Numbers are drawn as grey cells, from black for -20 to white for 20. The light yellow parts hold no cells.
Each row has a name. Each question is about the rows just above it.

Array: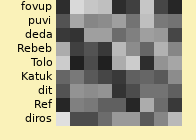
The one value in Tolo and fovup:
[-13]
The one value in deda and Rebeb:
[-11]

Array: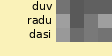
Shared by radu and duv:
[-6]
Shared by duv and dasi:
[-2]
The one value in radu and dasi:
[-1]
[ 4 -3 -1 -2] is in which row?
dasi
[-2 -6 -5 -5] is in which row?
duv

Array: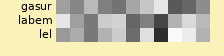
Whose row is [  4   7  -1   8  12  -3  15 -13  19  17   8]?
lel
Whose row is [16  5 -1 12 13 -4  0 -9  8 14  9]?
labem

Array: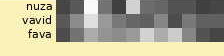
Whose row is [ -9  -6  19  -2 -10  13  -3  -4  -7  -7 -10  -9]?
nuza
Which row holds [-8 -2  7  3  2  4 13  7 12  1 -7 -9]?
fava
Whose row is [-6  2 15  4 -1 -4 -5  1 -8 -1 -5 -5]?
vavid

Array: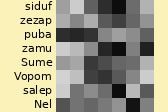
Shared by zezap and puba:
[1]
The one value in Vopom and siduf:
[12]
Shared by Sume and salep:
[-3]
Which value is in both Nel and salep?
[-2]
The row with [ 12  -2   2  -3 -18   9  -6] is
salep

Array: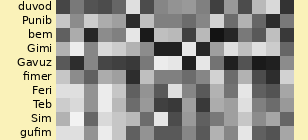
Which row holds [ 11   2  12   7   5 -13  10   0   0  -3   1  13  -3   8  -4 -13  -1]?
Punib
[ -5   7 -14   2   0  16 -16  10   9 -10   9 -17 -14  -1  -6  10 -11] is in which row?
bem
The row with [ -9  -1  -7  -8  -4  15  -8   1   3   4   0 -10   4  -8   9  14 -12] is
duvod
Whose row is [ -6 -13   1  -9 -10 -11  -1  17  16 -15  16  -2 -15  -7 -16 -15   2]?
Gavuz

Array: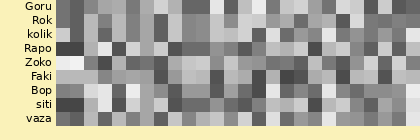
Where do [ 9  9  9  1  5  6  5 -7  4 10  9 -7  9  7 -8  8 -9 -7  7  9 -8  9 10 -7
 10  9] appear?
Faki
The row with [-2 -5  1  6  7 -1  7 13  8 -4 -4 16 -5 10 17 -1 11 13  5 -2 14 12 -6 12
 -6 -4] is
Goru
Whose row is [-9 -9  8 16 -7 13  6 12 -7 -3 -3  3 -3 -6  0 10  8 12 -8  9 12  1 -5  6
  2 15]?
siti

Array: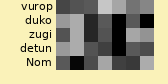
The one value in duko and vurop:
[-6]
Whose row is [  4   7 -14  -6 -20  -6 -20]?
duko
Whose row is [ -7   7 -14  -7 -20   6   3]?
zugi
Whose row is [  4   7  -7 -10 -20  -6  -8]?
detun

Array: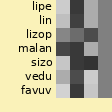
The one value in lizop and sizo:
[0]
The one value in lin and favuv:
[0]
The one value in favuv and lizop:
[0]
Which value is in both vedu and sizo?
[0]

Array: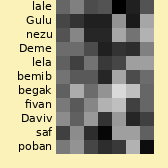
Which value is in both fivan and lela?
[-10]
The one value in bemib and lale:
[-8]
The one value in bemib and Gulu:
[6]
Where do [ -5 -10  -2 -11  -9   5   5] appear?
lela

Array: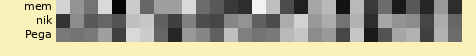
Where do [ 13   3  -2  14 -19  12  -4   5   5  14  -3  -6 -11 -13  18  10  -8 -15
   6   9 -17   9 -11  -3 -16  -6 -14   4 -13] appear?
mem
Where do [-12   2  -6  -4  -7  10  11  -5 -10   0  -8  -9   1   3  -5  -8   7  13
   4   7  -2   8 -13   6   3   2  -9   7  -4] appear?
nik

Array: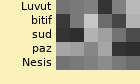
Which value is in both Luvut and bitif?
[-1]
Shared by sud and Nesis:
[-2]
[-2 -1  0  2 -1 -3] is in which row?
Nesis
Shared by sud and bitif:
[8]
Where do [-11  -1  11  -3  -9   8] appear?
bitif
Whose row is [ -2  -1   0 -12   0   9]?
Luvut

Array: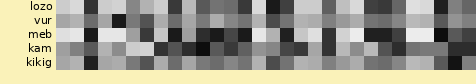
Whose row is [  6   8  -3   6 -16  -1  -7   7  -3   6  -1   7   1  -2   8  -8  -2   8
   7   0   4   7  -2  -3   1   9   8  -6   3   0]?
vur
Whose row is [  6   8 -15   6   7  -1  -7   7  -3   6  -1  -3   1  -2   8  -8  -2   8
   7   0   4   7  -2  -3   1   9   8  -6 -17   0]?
kikig
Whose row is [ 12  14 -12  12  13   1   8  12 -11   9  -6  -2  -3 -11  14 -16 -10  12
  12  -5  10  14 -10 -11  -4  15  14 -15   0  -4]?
lozo

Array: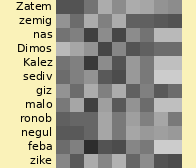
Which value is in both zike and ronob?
[-4]
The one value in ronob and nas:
[0]
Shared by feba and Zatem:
[-7]
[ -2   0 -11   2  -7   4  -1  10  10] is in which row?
Kalez
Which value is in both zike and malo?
[-6]
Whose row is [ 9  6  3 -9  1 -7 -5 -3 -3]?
Dimos

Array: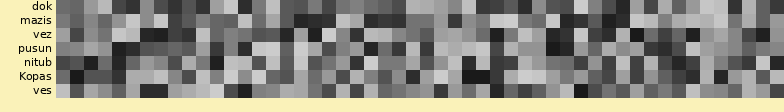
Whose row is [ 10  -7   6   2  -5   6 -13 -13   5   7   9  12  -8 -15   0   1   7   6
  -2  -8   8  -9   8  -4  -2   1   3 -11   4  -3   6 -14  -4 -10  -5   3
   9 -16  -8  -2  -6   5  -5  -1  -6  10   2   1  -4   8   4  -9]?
ves
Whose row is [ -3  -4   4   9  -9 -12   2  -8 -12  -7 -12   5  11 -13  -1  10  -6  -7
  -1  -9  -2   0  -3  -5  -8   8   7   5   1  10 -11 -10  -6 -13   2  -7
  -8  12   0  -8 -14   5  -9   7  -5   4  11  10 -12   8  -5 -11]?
dok
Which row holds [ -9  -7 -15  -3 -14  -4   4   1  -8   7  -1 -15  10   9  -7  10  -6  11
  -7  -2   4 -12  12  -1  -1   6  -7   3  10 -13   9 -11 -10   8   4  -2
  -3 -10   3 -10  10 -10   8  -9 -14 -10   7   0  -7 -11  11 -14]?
nitub

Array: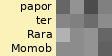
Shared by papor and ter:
[0]
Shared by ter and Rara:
[2]
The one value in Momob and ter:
[2]
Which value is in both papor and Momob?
[3]
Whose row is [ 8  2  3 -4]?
Rara
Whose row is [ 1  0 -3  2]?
ter

